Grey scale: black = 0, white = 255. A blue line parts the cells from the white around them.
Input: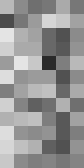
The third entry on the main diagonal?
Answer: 162
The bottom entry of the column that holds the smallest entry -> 132
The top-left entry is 185
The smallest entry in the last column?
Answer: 111
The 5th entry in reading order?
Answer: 170
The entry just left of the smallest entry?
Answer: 200
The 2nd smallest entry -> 75
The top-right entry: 119
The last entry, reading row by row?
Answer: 132
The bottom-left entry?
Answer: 200
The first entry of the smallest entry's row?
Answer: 155
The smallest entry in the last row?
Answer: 119
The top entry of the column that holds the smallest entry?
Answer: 119
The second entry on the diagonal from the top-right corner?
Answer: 200
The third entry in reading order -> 111
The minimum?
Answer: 42
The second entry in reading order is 139
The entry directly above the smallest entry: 104
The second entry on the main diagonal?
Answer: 119

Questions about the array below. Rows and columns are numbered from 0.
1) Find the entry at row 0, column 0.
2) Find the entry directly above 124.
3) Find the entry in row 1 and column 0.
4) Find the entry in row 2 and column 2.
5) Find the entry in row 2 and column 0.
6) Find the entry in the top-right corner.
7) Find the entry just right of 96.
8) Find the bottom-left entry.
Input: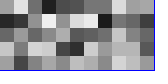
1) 160
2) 154
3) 39
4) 103
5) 103
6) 167
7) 111
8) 160

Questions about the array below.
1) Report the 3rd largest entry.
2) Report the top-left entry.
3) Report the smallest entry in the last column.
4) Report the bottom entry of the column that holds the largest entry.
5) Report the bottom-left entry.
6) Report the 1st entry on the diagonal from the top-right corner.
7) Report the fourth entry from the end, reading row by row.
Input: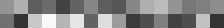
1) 221
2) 148
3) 51
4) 249
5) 113
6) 141
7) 66

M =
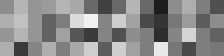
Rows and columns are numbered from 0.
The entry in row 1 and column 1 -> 193
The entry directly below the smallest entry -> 52
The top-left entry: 141
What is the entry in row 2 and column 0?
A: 149
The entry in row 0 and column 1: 181
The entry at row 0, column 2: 149
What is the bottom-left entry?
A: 174
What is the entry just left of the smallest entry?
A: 105
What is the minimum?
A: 29
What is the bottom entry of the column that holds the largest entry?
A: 206
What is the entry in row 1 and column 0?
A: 174
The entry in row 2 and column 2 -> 149
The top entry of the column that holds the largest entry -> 105
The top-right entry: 80
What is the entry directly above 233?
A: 45
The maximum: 241

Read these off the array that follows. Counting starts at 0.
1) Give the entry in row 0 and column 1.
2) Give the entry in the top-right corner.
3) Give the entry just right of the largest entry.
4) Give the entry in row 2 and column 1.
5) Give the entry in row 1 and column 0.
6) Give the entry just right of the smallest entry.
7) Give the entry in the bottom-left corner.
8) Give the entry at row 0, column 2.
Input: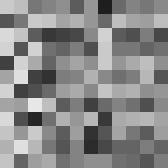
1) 190
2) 137
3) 190
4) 196
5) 85
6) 106
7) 196
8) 119
